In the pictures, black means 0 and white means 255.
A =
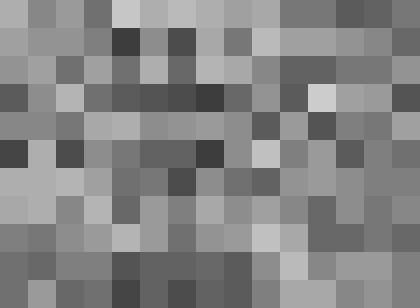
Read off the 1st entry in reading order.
174
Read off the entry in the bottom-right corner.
127
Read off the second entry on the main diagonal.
147
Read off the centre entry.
61
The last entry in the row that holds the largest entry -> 84
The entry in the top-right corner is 119
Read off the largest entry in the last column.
160
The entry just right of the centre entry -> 141
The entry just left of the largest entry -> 91
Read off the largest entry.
204
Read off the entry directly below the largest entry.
84
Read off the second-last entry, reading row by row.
147
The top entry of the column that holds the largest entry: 119
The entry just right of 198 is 174
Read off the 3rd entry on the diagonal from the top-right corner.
119
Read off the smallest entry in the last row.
69
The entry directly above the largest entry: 98
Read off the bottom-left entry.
112
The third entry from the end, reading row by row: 135
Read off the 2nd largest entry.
198
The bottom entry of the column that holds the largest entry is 168

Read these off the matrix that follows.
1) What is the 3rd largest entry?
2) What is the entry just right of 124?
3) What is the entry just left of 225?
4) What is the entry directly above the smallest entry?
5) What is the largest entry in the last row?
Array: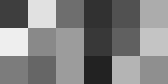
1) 196
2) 102
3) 62
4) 56
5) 180

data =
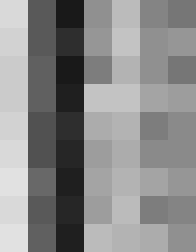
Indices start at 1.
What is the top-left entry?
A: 217
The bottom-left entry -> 225
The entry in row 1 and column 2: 89
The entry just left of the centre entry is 46
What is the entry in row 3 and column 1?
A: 203
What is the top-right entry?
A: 118
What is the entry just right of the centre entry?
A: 179
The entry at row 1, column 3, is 25
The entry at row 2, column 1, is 210
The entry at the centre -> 172

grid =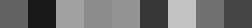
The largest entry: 194
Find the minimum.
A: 25
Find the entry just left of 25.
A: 99

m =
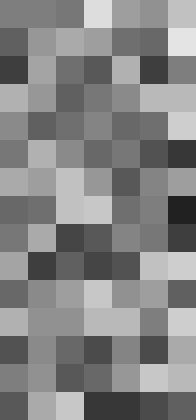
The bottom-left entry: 88
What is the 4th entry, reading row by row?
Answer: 221
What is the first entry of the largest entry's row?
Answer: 96
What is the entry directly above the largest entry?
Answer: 193
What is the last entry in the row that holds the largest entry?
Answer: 228
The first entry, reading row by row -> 126
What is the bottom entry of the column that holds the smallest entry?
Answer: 96
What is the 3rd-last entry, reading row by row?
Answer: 55
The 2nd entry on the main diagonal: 151
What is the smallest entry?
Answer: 33
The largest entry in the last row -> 199
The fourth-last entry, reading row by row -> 55
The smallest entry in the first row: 119
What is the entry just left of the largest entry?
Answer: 104
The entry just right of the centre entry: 111
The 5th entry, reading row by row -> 158
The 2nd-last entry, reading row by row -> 75
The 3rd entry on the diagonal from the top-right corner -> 177
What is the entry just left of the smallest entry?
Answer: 126
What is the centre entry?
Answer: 199
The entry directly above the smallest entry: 158
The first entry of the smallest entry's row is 104

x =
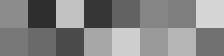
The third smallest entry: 75
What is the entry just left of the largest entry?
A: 126
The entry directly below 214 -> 113
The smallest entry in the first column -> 120
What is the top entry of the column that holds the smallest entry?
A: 46

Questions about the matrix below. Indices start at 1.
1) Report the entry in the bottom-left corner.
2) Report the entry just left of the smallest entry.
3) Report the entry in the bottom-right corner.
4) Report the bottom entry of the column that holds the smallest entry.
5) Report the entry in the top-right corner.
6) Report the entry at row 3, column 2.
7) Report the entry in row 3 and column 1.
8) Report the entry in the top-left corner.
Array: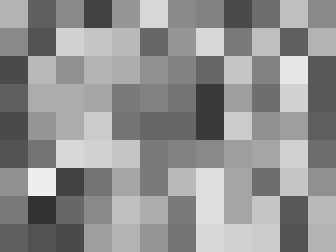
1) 95
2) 122
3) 179
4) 82
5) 137
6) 185
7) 74
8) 179

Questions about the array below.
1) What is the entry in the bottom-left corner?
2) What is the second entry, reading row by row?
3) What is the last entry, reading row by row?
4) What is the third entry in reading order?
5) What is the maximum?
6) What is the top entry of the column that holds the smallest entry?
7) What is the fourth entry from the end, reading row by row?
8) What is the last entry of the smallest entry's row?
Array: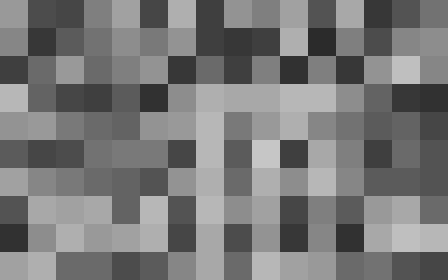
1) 161
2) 76
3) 70
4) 70
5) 198
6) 83
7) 106
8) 141
